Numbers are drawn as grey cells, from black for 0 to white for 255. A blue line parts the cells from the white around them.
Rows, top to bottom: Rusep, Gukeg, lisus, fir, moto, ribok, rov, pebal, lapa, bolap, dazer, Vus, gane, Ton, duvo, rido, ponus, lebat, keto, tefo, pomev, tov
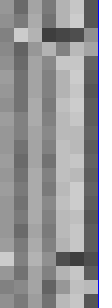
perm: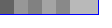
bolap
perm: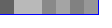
bolap
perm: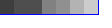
keto

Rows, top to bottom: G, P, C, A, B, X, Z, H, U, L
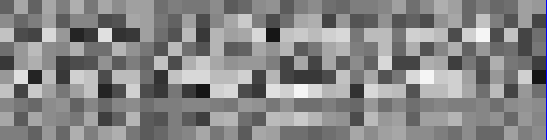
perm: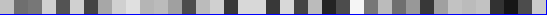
Z
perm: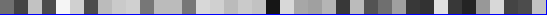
C
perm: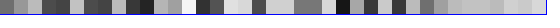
C
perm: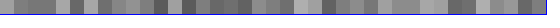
G
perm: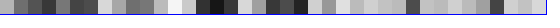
Z
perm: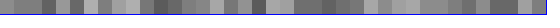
L
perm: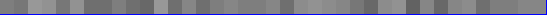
H

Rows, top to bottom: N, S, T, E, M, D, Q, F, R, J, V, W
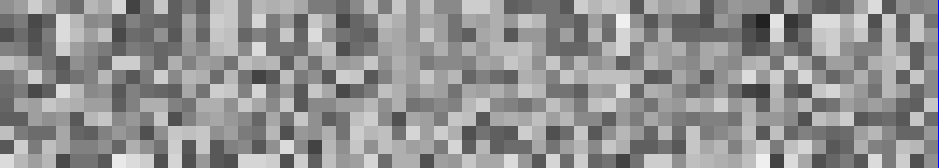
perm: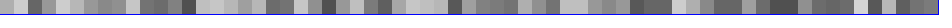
J
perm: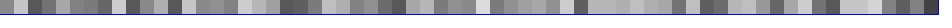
N
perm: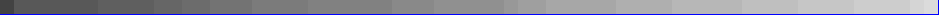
D
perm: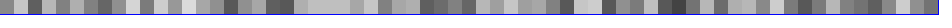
D
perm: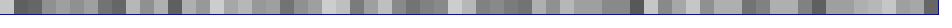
F
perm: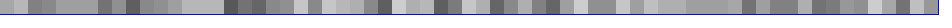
M

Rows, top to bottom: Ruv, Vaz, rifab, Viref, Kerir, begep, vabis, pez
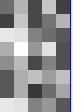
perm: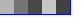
Vaz
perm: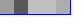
begep
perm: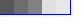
rifab
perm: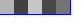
Vaz

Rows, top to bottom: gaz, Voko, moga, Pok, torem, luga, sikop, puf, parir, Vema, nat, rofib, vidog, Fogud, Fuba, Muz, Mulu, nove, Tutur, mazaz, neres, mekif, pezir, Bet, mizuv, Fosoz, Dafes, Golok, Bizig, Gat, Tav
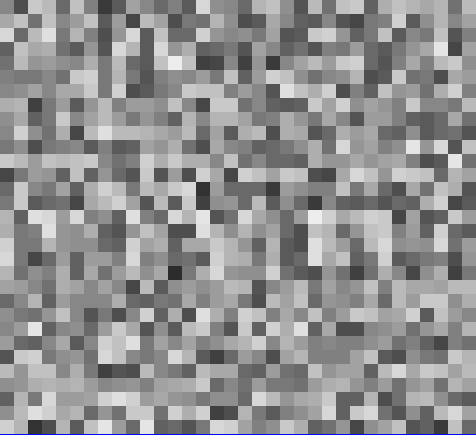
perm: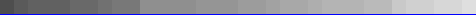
nove
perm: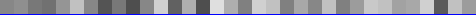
pezir
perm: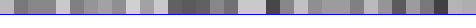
puf
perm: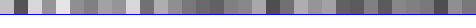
nat

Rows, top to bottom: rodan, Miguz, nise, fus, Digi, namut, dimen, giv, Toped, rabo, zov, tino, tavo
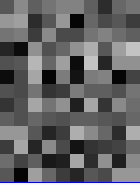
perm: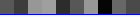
Miguz
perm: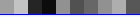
fus
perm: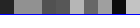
Digi
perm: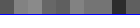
rodan
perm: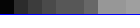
Miguz

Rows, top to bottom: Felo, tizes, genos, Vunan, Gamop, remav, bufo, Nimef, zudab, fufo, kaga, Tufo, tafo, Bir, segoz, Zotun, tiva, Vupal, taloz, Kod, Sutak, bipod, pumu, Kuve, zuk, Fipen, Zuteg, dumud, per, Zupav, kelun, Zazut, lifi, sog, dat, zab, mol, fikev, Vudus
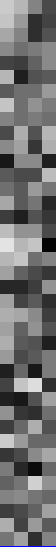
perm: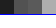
zuk
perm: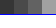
Kod
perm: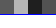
remav
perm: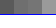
Bir
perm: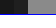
Tufo

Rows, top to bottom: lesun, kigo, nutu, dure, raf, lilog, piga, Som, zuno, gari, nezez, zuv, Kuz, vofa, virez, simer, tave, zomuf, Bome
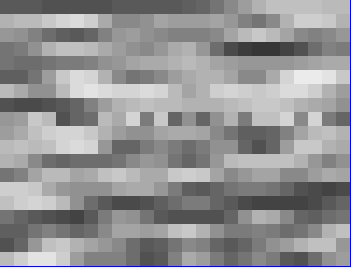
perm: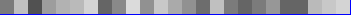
nezez
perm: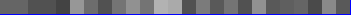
simer

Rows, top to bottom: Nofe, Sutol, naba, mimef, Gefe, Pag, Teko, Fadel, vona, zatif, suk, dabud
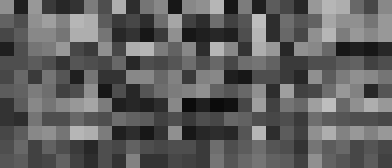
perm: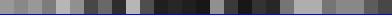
naba
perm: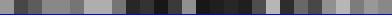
naba
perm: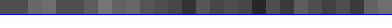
Gefe
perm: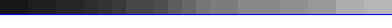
Nofe
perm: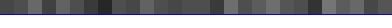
suk
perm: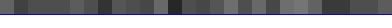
Gefe

